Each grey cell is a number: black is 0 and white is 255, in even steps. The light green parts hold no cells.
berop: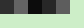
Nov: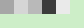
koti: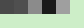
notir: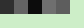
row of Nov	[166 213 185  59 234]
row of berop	[47 99 12 39 93]
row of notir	[ 47  99  12 111  93]

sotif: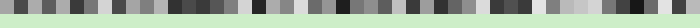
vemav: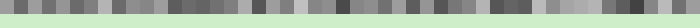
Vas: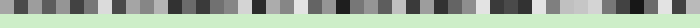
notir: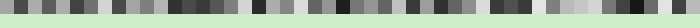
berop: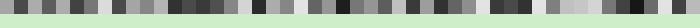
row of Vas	[165  74 157  93 149  66 119 219  74 165 134 180  50 107  58 113 134 212
  43 172 134 227 100 149  30 119 149  93 192  58 157  50 100 142 227  58
  74  50 227 127 192 198 212 119  66  23 107 227  66 186]
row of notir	[165  74 172  93 172  66 113 212  74 165 127 180  50  74  58  86 127 212
  43 172 134 219 100 149  30 119 149 100 192  58 157  50 100 142 219  58
  80  58 227 127 186 198 212 119  66  23 107 227  66 186]

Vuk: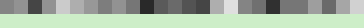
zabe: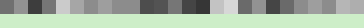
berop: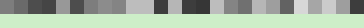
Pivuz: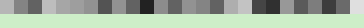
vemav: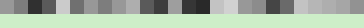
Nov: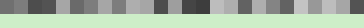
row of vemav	[152 125  48  90 203 112 152 125 152 174  90  61 158  54  41 195 209 152
 140  69 106 195 182 174 166 146]

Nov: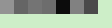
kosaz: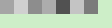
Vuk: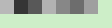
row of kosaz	[165 208 141 172  81 196 123]
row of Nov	[147 101 116 109  12 129  74]
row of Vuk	[184  53  88 178 135 109 159]

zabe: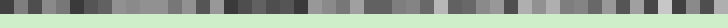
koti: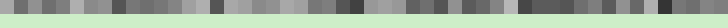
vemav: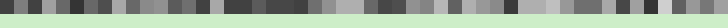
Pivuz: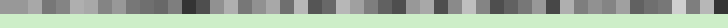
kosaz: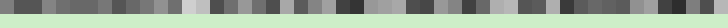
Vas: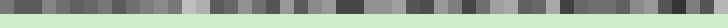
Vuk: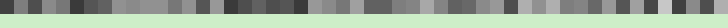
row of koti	[168 111 145 111 126 175 138 145  85 119 111 119 132 160 175  85 168 160
 138 145 168 160 119 126  85  65 152 160 152  97 111  85 145  91 104 132
 183  71  91  91  85 111 126  91 145 104 175  52 119 111 132 126]
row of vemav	[ 65 126  65 160 104  52 104  78 168 104 138 145  91 111  65 168  65  65
  91  71  71  65 111 145 175 175 104  71  78 145 132 183  97 175 152 138
  58 175 175 191 152 111 111 168  71 160  52 207  97 152 119 160]
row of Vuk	[ 65 126  78 138 119  58  85  97 145 138 145 145 119 145  85 152  58  78
  97  78  85  58 152 138 119 160  97  97 126 132 168 132  97 104 138 152
  78 175 145 175 126 132 104 152  85 160  71 199  65 138  78 175]
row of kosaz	[126  85  85 132 111 104 104 119  85 104 119 145 111 207 191  78 111 152
 111  78 168  91 132 160  65  52 152 160 168  78  71 152 132  65 104 175
 183  85  91 175  58  91 104  97  91 145 160  65  45 126  78 183]

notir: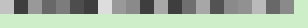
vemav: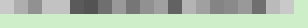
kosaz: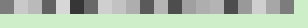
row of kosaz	[124 201 186  98 215  54 104 207 194 174  90 180  77 160 174 180  77 153
 207 167 124]
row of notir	[194  62 153 104 124  77  62 221 153 138  62 167  62 111 167  83 138 145
 186 104 138]

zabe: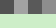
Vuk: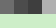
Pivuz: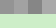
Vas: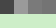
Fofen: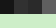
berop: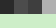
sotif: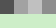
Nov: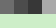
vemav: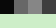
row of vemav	[  8 103 134  62]
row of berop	[ 42  76  62 176]
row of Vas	[ 70 154 122 116]
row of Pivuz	[148 162 134 169]

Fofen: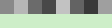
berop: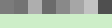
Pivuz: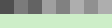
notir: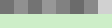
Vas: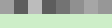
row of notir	[115 144 115 151 129 107 137 209]
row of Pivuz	[ 79 123  99 159 129 174 144 174]
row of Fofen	[137 182 107  72 194  99  57 159]

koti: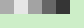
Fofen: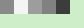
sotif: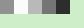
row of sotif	[145 251 185 117  45]
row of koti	[171 230 163 102  53]
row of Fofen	[137 244 157 129  60]

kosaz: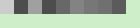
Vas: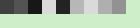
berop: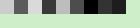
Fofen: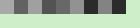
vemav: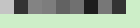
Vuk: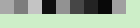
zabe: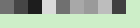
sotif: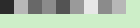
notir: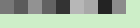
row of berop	[204  91 218  57 189  77   0  51  29]
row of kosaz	[204  77 160  77 104 131 119 112  91]
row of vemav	[196  51 131 125  98 112  29 119  51]
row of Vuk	[168 125 196  15 146  70  35   8 160]
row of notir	[119  91 146  98  51 183 168  35 139]

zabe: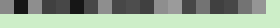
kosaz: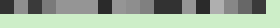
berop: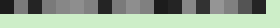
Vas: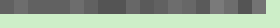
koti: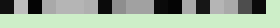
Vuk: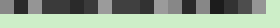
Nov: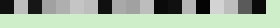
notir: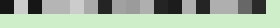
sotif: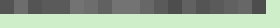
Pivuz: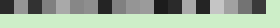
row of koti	[ 16 189   4 169 181 181 175  10 142 161 161  10   4 169  22 181 169  77
  10]
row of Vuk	[135  42 149  58  58  42  58 155  64  64  50 155 135  42 135  28  50  77
 149]
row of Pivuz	[ 42 149  50 128 169 135 142  36 128 149 155  28  42 169  36 197 161 115
  58]

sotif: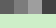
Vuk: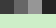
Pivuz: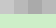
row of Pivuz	[200 185 170 185]
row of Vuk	[ 58 102 150  36]

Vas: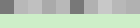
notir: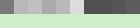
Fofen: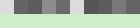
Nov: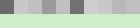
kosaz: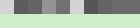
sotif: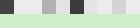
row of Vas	[120 184 192 170 184 120 177 200 184 177]
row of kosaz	[212  93 100 148 113 212  86 100 107 107]
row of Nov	[107 200 192 155 192 113 206 200 184 192]

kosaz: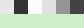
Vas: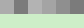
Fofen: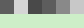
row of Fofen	[ 93 213  73  93 137 200]
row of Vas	[172 123 179 164 143 123]

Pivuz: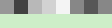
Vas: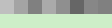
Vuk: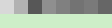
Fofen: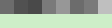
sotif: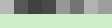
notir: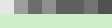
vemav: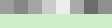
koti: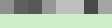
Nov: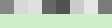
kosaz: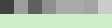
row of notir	[230 157 108 143  95  95 115  81]
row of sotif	[184  87  65  73 151 115 178 157]
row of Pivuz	[151  65 184 210 244 135  87 135]
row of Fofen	[108  81  73 122 151 108 122 191]

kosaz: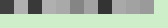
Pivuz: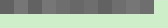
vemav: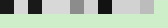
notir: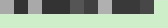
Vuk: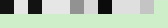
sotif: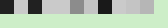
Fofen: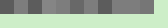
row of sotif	[ 33 202  33 202 202 140 196  25 202 196 182]
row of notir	[169  51 169  51  51  85  64 176  57  57  71]

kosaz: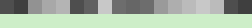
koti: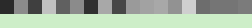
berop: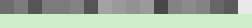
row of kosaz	[ 78  63 146 168 180  78  96 200 109 102 109 154 174 187 200 187  78  63]
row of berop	[109 123  84 123 123 131  84 162 154 146 154  71 131 139 131 102  90 233]

